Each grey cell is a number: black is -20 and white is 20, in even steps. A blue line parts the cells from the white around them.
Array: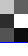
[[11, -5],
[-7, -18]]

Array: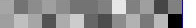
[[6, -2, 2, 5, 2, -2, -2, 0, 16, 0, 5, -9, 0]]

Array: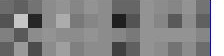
[[-3, -5, -2, 2, 3, 1, 3, 2, -4, -4, 3, 2, 1, 3, -2],
[0, -6, 2, 3, 2, 2, 3, 2, 1, -1, 3, 3, 3, 3, 1]]

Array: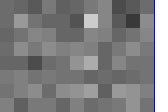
[[-3, -4, -6, -1, -5, -4, -1, 1, -8, -6, -3],
[-4, -2, 1, 0, -4, -4, 1, 0, -4, -2, 1],
[-4, -4, -8, -3, -2, 3, 7, -4, 1, -2, -2],
[-2, 0, 2, -3, 2, 3, 5, -5, 4, 3, 0]]

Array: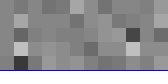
[[1, -1, 1, -2, -1, 6, 2, -2, 1, 1, 0, 4],
[1, -4, 0, 1, 0, 0, 1, 3, 4, -9, 1, -3],
[0, -11, -1, 4, 2, 3, 0, -2, -1, 2, 0, 4]]

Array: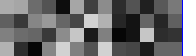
[[7, 6, -3, -7, -18, 6, -10, 2, -13, -7, -15, -6, -1],
[0, -3, -4, -11, 2, 11, -16, 0, -19, -17, 11, -13, -12]]

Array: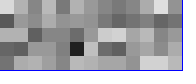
[[14, 8, 1, 9, -1, 8, 4, 1, -1, 1, 7, 15, 3],
[8, 8, -5, 1, 1, -3, 4, 12, 13, 6, 9, 1, 4],
[-2, 7, 8, 5, 1, 9, 8, 6, 6, 3, 13, 13, 9]]
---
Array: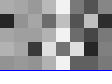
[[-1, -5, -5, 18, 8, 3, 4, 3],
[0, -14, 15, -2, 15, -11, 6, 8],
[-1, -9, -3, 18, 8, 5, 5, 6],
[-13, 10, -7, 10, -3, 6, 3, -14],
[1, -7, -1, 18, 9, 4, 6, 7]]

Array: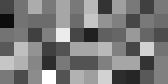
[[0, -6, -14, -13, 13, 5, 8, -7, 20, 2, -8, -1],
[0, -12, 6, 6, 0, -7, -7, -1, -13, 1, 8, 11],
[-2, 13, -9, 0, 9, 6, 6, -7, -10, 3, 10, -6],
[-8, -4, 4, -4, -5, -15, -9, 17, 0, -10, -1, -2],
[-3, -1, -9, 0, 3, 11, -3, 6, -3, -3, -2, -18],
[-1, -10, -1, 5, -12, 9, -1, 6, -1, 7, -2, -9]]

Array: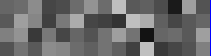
[[0, -7, -9, -11, 10, -10, -5, -2, -5, -3, 1, 2, -6, -2, -7],
[5, -6, -3, -4, -17, -2, 5, -2, -7, -4, -9, -1, -11, 3, 0],
[-4, -6, -9, -5, 7, 10, -12, -10, -9, 7, -1, -10, 1, 5, -6],
[-7, 5, -16, -8, -5, -6, 10, -3, 3, -3, -8, -9, 2, -3, -4]]

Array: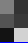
[[13, -17],
[-11, -7],
[-12, 0]]

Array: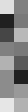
[[8, 16],
[4, 2],
[-15, 2],
[-6, 8],
[-1, 0],
[9, -9],
[-1, -15],
[0, 15]]

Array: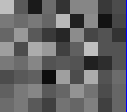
[[-4, -10, 0, -4, -2, -10, -6, -1, -3],
[-4, -8, -2, 3, -4, -6, 1, -1, -5],
[-3, -7, 7, -8, 5, -18, -5, -6, -8],
[-7, -13, -15, -7, -6, -7, 1, -3, -1],
[-7, -7, 10, -5, -10, 4, 7, -8, 5],
[-12, -7, -9, 2, -14, -11, -6, 4, -4],
[-9, -17, 2, -15, 9, -4, -1, -3, -1],
[-8, -11, 1, 1, -12, -3, -16, -6, 10]]

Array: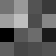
[[-7, -8, -9, -5],
[-16, -3, -6, -20],
[1, -8, 10, 5],
[-11, -7, 4, -2]]
